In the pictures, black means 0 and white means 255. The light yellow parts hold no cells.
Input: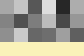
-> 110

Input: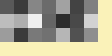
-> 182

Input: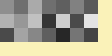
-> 39

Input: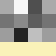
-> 35

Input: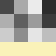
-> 141

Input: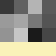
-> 198

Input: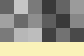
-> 65

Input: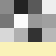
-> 176

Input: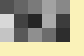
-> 143
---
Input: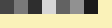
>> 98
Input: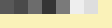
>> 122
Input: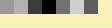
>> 114
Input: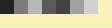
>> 67
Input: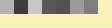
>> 81
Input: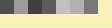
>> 192
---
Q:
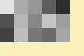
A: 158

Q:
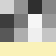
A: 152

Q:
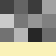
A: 128

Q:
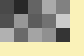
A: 203

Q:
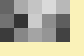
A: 94

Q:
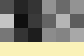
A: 93

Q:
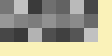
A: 105

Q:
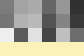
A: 57

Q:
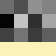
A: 165
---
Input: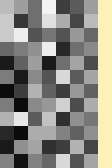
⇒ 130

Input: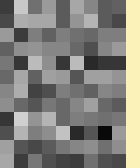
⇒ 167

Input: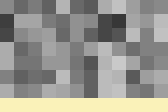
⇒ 172

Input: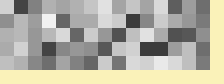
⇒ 191

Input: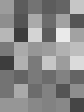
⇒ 150

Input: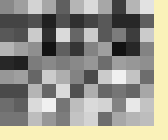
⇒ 117
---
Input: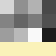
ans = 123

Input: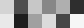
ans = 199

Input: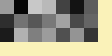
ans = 87

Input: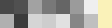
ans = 162

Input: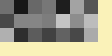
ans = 133

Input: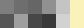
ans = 102

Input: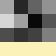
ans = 9

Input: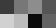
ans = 141
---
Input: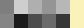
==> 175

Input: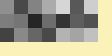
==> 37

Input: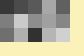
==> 141

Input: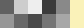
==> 238

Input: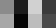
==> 209

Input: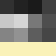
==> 120

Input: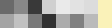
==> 57

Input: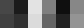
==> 227

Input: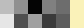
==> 4
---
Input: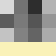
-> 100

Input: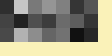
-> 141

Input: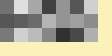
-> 187

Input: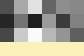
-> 250

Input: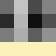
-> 93

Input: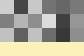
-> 193

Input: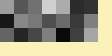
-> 71

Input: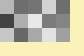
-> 168

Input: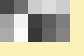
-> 55

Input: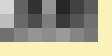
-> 148
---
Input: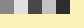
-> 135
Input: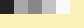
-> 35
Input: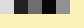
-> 220
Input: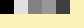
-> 0
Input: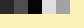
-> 41
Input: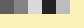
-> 94
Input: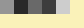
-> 149
